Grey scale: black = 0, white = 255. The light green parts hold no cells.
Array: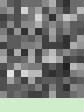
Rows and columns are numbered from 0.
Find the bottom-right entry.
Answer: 124
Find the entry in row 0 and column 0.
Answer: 149
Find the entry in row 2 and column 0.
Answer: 64
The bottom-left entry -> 137
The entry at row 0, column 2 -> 79
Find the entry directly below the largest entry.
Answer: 161
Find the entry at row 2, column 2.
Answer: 79
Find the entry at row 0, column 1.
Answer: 92
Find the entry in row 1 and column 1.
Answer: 149
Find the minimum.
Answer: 33
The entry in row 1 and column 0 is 124
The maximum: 226
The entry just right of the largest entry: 79
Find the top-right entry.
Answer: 108
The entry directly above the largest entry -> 108
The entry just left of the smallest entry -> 64
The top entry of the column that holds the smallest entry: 49

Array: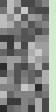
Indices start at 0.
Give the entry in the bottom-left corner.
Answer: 43
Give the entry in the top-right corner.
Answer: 131
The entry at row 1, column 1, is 188
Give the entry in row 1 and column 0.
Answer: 117
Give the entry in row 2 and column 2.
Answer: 188
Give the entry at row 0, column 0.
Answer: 85
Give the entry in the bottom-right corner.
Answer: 72
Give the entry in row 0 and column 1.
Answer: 188
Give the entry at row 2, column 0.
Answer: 188
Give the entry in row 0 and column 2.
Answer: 157

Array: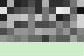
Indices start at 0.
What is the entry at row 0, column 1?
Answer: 174
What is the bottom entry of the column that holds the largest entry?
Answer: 91
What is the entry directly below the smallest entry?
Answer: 211
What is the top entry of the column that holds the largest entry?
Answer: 47
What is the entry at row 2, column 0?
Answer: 33
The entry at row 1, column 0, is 224
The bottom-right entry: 118
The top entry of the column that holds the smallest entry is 186
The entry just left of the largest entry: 75
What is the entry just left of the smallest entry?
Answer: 91
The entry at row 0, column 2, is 33
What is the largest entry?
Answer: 236
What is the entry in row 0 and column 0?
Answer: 33
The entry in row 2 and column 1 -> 186
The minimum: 19
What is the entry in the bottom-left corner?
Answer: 148

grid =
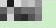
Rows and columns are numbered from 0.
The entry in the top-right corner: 151
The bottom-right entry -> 123
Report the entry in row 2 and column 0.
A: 58
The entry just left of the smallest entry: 211
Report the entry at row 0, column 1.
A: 28

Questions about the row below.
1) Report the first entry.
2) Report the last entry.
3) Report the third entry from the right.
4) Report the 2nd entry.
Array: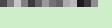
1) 73
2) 142
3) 28
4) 127

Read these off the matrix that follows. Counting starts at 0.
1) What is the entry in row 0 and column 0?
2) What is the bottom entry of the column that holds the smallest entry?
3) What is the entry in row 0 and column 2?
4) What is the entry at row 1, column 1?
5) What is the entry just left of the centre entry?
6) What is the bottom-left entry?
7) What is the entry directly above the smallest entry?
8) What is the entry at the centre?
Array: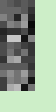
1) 102
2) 115
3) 76
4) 102
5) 102
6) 64
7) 37
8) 90

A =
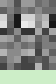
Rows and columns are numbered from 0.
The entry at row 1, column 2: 97
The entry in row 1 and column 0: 97
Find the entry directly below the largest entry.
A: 52
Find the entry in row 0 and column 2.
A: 81
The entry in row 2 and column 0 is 210
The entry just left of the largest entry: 24
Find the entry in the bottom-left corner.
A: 67
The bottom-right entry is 109
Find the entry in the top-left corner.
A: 154
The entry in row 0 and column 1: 138
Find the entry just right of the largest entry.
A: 222
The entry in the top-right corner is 97
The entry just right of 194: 24
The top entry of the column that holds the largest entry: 154
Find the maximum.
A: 236

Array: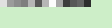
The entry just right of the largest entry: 167
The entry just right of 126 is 182
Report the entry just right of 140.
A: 126

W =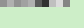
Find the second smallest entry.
90
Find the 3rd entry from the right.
191
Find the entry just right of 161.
176

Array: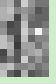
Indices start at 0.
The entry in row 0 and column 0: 163
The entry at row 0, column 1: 176
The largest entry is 244
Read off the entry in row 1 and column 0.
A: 176
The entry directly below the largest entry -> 133
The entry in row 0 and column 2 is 101
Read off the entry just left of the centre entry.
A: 71
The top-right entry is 117
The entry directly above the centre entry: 206
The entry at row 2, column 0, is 176
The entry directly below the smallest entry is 85
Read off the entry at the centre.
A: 192
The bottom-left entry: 192
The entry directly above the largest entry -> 101
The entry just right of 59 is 163

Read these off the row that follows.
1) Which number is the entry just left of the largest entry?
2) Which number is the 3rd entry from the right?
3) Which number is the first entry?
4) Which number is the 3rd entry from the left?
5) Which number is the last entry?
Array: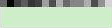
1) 145
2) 79
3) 106
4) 65
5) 213

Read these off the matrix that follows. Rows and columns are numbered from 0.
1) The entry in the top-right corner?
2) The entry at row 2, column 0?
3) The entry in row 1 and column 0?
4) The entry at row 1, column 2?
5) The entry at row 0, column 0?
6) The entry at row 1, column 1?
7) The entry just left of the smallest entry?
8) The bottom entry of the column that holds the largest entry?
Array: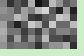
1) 117
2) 130
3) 146
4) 89
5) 130
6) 130
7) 173
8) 117

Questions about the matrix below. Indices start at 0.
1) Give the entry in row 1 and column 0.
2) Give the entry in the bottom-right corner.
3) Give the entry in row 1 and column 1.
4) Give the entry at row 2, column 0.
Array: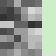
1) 74
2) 141
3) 62
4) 50

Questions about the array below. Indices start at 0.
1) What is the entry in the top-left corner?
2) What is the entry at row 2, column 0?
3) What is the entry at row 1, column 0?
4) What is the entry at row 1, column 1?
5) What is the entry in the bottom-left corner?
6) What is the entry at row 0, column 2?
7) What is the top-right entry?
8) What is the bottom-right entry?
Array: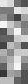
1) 229
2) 150
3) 122
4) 122
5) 188
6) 110
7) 82
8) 82

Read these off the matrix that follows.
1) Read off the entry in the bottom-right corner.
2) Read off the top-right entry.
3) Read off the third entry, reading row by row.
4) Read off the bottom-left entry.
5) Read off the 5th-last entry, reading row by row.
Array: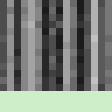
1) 120
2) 120
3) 52
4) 77
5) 39
